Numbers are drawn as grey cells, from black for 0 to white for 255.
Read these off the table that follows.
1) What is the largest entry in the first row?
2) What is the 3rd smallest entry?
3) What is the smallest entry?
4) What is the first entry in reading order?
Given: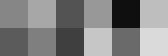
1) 190
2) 83
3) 15
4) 134

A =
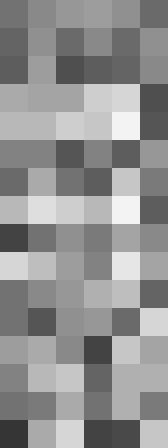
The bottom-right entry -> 198
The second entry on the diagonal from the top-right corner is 106
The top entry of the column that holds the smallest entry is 114
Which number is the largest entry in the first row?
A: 157
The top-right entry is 106
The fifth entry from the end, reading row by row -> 170
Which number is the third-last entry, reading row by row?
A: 67
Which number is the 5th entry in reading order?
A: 144
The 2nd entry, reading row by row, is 137
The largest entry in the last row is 214
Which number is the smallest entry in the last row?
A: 53
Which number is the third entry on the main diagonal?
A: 79
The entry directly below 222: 114
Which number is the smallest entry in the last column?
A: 79

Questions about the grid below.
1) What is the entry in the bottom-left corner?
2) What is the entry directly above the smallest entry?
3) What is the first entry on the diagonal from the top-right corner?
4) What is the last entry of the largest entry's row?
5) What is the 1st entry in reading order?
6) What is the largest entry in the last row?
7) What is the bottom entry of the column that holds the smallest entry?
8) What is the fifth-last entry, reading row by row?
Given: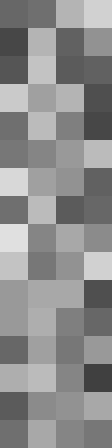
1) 111
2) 153
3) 209
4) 139
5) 103
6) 168
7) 119
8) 168

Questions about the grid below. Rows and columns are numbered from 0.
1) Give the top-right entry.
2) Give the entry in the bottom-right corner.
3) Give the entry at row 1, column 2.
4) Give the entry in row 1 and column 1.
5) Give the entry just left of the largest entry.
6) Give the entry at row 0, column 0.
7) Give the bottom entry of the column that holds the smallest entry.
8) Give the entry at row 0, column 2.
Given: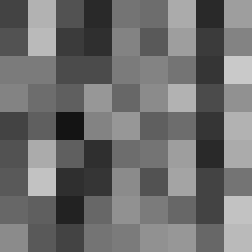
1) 158
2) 186
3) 59
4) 186
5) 53
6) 67
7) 67
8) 82

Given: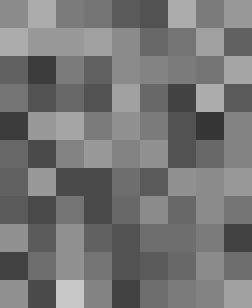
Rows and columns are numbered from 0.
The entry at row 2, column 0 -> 97
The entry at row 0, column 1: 172
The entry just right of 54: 131
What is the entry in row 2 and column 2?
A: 123
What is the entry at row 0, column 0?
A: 139
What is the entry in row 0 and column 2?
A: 123
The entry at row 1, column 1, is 153
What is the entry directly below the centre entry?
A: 110
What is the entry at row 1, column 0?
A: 172
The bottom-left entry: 145
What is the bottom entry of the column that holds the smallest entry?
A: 131
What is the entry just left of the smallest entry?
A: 82
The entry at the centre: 131
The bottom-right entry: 160
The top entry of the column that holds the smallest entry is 123
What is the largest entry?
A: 199
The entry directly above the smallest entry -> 172
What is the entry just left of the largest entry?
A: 74
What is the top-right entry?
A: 153
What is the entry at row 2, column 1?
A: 60
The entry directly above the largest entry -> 145

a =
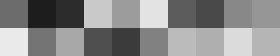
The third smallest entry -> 59
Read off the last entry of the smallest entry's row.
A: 150
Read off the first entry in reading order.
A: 108
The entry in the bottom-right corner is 181
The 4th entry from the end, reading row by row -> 187
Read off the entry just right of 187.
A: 175

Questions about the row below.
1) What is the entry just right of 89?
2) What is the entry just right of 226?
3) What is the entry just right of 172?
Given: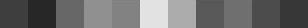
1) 111
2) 172
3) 89

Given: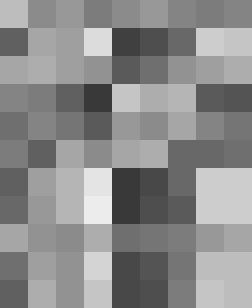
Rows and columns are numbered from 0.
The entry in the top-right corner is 132
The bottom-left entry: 96
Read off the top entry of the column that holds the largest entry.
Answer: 124
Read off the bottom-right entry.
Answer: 189
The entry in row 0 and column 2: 152
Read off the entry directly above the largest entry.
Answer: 228
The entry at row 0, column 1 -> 139
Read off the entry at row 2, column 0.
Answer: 166
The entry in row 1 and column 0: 96
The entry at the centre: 166
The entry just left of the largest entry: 181
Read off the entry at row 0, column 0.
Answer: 189
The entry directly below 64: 90
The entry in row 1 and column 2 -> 159
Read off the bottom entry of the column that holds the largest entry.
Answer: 197
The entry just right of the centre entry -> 173
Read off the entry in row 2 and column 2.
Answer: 159
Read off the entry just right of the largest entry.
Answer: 57
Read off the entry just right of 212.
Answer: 72
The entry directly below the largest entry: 173

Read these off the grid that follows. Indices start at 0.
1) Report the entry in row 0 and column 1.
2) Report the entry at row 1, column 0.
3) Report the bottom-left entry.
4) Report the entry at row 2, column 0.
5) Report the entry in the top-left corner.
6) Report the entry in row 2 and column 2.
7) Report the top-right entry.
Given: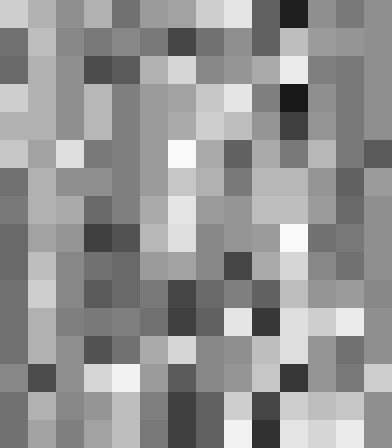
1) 177
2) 113
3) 113
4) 105
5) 206
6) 143
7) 143

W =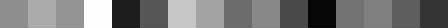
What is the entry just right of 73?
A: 6
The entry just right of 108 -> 136
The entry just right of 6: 114
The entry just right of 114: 128

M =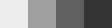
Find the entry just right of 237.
159
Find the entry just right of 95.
52

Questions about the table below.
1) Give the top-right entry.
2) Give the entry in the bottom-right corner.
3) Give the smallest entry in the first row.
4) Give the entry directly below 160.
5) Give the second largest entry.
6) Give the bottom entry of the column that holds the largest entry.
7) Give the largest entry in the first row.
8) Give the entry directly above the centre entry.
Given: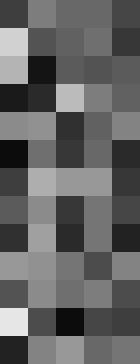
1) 70
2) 117
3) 62
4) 145
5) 209
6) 34
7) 125
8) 55
